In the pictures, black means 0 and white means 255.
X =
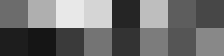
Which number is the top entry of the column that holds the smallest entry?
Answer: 175
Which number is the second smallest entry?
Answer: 29
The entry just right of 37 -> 190
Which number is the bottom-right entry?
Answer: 136
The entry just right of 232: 213

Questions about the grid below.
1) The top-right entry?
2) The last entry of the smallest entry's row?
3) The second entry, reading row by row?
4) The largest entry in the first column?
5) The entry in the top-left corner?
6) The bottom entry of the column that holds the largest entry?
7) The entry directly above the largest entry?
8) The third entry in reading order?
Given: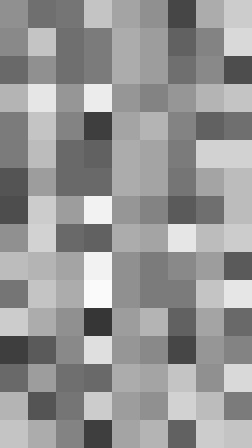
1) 204
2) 105
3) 111
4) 204
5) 144
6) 62
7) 242
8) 117

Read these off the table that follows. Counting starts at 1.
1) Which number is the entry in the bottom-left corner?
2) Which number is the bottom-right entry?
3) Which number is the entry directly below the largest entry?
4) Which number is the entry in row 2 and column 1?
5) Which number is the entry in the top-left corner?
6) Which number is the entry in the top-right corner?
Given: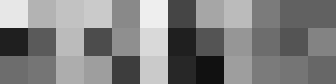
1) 109
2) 103
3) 217
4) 31
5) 231
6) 97

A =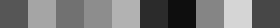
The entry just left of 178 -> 141
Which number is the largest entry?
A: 213
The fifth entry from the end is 43

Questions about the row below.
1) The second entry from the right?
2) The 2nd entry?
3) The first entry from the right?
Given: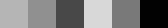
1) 121
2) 144
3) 2

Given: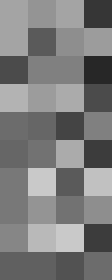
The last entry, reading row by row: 108
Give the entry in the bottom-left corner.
96
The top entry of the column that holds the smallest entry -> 54
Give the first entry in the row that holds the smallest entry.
75
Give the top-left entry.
164
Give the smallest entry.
39

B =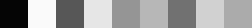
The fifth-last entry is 149
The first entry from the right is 171
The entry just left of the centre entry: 230

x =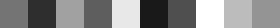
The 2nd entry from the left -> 46
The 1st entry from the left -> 116
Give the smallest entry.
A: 25

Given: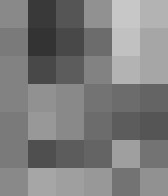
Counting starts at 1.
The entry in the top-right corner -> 179
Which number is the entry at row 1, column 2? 57
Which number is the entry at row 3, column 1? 130
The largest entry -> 199
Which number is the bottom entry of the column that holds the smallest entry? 166
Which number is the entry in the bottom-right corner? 145
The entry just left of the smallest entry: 122
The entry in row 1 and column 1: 137
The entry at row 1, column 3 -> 85
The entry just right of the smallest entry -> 72
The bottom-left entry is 137

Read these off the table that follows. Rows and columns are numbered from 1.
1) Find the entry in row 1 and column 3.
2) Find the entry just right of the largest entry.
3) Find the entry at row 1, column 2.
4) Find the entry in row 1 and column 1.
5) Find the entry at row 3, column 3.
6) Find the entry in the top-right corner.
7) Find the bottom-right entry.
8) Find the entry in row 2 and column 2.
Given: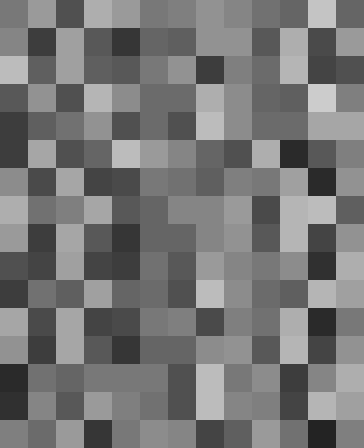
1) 80
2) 127
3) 154
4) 120
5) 160
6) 101
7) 127
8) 61

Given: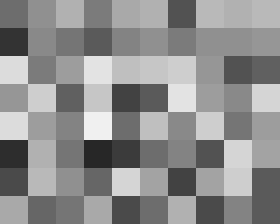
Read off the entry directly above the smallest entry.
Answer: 240
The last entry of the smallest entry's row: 163
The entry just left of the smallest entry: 117
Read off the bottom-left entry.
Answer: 169
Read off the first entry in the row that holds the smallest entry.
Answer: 45
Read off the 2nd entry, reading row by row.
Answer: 144
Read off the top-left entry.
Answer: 109
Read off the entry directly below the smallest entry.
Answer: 102
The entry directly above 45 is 220
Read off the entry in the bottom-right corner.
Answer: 90
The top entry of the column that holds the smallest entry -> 123
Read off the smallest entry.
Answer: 39
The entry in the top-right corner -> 185
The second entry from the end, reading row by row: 131
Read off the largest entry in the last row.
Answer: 177
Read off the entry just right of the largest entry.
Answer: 109
